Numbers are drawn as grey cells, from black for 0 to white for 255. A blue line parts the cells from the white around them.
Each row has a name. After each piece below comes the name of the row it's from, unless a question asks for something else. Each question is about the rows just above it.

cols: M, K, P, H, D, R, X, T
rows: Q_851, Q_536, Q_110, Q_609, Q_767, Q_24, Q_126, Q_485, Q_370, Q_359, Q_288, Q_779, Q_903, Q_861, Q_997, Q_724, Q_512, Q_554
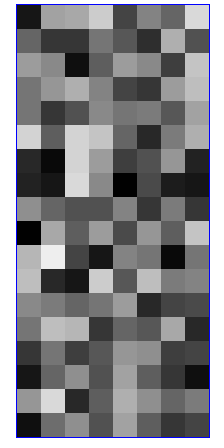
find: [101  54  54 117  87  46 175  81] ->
Q_536
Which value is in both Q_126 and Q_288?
[9]
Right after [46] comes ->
[175]
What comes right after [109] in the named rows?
[143]
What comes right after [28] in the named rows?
[22]
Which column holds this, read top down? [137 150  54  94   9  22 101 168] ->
K

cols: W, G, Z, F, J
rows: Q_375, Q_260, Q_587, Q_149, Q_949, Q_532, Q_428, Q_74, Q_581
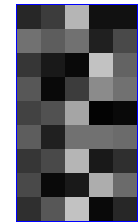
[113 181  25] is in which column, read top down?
Z
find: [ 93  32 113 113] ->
Q_532
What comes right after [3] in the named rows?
[9]

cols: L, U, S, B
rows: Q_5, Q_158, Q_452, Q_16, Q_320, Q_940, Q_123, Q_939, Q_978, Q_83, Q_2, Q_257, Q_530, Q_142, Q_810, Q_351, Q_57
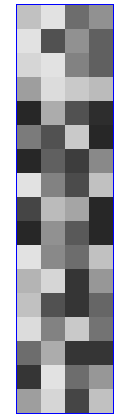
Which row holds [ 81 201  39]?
Q_940
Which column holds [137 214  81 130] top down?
U
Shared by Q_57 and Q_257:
[214]
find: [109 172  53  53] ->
Q_810

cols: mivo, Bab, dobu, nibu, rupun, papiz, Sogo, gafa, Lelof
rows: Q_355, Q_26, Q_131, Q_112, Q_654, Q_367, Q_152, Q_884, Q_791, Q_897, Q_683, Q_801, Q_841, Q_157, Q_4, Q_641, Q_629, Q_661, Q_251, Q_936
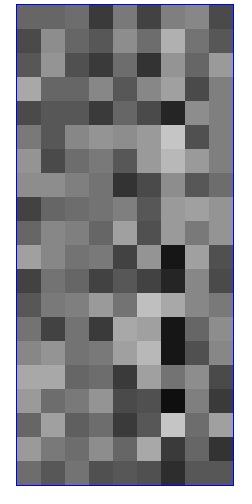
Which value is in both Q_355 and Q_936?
[109]
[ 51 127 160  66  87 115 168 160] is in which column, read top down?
rupun
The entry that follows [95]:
[109]

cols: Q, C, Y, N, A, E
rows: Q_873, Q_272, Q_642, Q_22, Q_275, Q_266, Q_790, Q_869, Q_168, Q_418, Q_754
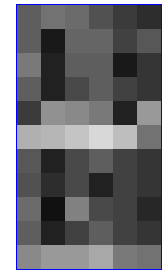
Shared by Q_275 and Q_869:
[33]
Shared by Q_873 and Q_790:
[94]
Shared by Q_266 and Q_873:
[114]

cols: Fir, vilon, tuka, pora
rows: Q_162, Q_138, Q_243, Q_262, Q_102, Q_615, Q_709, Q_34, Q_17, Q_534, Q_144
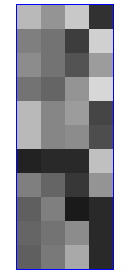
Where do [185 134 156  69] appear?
Q_102
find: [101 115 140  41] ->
Q_534
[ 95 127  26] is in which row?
Q_17
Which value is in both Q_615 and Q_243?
[140]
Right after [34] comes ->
[41]
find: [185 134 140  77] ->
Q_615

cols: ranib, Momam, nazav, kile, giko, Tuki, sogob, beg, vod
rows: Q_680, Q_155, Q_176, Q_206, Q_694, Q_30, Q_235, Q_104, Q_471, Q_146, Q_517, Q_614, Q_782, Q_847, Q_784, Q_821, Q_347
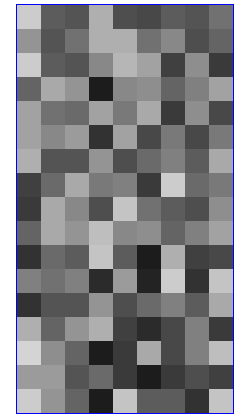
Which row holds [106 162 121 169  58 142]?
Q_694
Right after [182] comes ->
[162]
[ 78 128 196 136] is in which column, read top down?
giko
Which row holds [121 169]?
Q_694

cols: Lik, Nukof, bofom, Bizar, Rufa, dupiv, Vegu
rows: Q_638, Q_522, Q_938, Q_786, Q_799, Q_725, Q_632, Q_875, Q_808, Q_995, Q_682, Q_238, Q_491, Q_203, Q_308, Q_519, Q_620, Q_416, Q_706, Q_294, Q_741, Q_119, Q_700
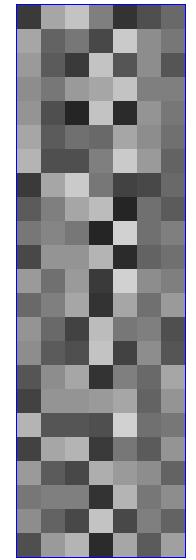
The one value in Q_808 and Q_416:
[112]
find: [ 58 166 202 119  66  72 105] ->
Q_875
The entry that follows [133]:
[119]
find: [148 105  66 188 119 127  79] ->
Q_203
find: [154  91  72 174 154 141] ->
Q_294
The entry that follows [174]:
[154]
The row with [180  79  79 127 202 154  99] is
Q_632

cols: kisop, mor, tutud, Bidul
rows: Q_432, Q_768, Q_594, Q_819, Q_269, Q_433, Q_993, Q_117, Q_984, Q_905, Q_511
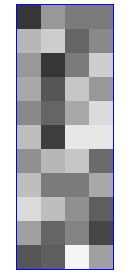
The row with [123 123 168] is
Q_117
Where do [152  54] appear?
Q_594

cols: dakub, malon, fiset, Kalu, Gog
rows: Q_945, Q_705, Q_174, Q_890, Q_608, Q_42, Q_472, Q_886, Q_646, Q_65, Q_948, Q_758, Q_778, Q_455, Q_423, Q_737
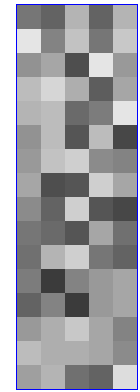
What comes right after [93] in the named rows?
[166]
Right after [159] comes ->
[180]
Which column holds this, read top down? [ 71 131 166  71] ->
Gog
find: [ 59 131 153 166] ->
Q_758

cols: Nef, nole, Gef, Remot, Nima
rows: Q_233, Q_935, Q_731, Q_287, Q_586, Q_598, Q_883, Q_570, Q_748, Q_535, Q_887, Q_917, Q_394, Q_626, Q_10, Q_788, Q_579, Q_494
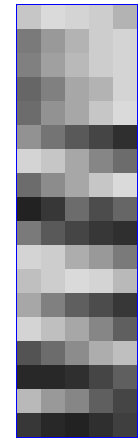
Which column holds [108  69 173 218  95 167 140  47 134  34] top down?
Gef
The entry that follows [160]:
[185]
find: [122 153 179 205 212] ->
Q_935
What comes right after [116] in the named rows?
[89]
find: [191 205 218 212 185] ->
Q_917
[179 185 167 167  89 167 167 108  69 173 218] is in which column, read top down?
Gef

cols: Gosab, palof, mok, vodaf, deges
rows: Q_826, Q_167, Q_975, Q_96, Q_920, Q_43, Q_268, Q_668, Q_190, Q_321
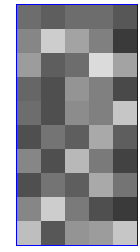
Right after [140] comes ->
[128]
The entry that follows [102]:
[79]
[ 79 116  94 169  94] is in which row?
Q_43
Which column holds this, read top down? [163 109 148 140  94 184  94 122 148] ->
mok
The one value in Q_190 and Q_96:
[79]

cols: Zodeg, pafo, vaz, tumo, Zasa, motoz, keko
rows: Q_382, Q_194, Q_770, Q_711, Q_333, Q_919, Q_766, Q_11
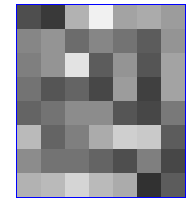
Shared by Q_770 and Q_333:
[85]
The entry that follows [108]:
[134]
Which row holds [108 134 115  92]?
Q_194
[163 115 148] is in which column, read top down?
Zasa
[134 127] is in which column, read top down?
Zodeg
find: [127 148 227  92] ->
Q_770
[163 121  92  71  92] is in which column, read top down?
keko

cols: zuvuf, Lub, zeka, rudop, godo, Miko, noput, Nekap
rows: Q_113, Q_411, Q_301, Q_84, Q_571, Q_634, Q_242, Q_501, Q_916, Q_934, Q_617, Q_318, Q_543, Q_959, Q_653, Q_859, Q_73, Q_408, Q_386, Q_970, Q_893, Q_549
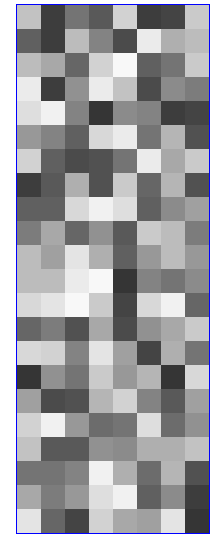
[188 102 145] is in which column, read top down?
zeka
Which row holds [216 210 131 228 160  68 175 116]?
Q_653
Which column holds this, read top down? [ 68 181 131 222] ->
Miko
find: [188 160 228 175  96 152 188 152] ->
Q_617
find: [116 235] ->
Q_242

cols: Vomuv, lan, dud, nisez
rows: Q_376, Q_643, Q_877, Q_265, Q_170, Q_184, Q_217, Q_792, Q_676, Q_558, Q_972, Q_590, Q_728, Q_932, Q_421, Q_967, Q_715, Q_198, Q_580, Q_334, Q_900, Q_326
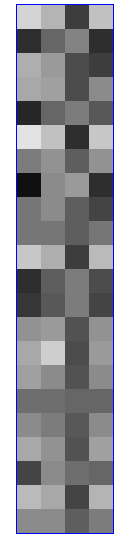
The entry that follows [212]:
[180]
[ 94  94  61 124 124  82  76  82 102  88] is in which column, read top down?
dud
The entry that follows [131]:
[46]
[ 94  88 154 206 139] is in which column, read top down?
lan
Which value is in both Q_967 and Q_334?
[139]
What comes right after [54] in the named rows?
[88]

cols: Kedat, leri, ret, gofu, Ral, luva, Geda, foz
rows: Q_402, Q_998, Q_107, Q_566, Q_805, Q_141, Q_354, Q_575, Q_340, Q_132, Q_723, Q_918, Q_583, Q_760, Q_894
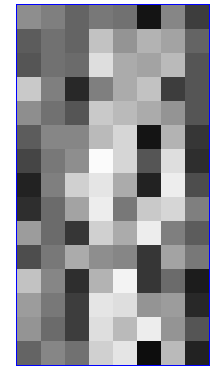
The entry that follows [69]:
[120]
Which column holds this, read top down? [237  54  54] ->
luva
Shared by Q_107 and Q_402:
[113]
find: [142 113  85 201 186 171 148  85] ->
Q_805
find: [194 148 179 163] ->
Q_998
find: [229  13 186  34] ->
Q_894

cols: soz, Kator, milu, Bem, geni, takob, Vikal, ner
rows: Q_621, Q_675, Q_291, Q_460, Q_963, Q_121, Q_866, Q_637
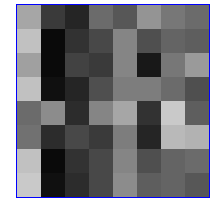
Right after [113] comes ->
[44]
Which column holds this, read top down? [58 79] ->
Bem

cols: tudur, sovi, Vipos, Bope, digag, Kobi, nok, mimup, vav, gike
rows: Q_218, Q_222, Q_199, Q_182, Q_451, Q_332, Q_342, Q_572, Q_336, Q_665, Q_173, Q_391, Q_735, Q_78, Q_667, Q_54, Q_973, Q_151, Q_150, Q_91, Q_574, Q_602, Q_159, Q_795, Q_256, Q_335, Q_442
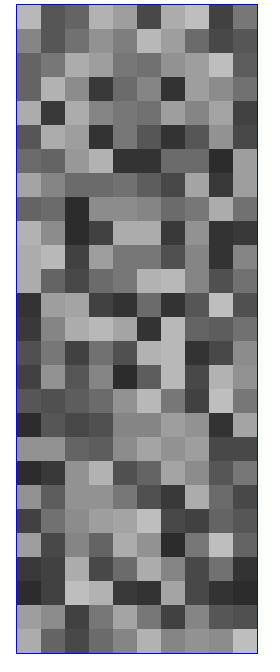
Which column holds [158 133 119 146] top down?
sovi
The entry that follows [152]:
[178]
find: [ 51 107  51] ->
Q_735
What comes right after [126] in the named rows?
[184]
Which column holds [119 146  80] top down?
sovi
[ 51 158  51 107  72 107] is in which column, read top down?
nok
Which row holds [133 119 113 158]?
Q_451

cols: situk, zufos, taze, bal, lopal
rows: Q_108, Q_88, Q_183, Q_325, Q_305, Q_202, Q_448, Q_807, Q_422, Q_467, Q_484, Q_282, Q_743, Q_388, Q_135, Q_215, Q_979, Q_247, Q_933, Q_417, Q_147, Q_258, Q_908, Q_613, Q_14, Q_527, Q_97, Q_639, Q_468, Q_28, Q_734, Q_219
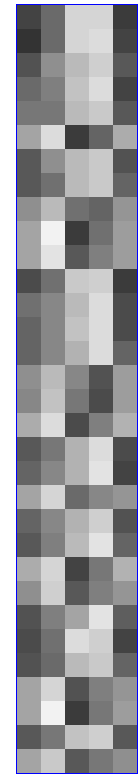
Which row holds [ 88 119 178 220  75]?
Q_933
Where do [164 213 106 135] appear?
Q_147

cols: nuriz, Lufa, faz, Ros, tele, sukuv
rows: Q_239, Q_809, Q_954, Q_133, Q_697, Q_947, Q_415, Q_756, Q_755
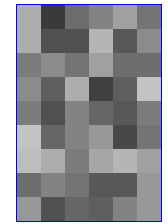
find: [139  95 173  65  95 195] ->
Q_133
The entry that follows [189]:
[173]
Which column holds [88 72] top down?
tele
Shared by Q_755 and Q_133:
[95]

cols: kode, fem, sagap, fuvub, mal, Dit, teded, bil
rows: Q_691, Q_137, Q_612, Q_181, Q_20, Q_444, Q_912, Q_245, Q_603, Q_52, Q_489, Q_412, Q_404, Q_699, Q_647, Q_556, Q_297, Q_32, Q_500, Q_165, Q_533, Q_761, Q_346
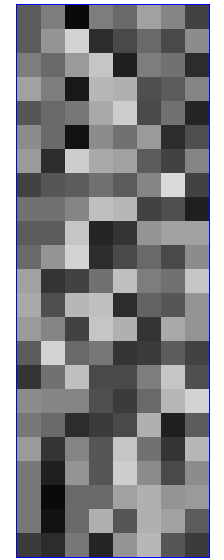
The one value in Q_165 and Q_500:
[86]
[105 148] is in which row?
Q_489
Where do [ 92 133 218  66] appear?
Q_245
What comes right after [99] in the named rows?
[86]

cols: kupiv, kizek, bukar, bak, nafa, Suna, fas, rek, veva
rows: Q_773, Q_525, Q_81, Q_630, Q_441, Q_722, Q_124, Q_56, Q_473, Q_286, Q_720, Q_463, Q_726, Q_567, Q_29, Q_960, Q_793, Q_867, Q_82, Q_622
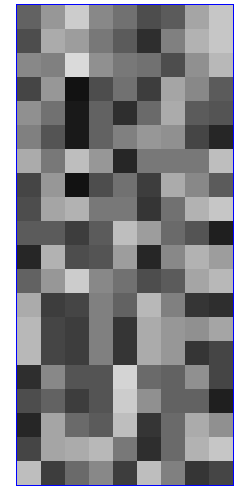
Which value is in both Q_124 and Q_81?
[120]
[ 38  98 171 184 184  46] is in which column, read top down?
kupiv

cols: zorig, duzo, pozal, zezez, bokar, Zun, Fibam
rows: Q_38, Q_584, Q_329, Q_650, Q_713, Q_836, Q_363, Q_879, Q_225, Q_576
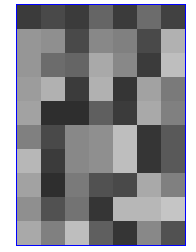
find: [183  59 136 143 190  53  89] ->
Q_363
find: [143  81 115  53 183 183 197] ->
Q_225
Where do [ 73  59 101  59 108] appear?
Q_38
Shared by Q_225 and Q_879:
[81]

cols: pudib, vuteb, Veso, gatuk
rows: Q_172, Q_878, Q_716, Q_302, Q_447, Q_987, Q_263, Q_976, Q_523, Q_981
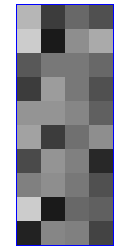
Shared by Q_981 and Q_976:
[128]
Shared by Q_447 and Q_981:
[134]
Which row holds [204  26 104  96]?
Q_523
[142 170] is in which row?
Q_878
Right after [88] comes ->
[120]
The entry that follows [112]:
[142]
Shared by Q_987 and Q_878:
[142]

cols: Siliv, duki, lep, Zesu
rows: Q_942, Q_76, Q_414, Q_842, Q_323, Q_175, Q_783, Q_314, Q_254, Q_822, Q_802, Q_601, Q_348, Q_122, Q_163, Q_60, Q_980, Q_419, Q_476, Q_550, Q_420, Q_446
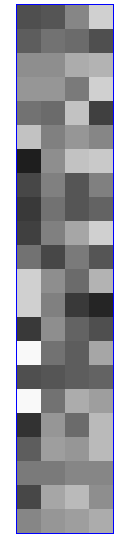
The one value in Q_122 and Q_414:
[142]
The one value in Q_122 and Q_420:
[142]
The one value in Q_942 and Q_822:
[208]
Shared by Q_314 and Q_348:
[128]
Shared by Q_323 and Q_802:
[114]
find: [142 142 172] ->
Q_414

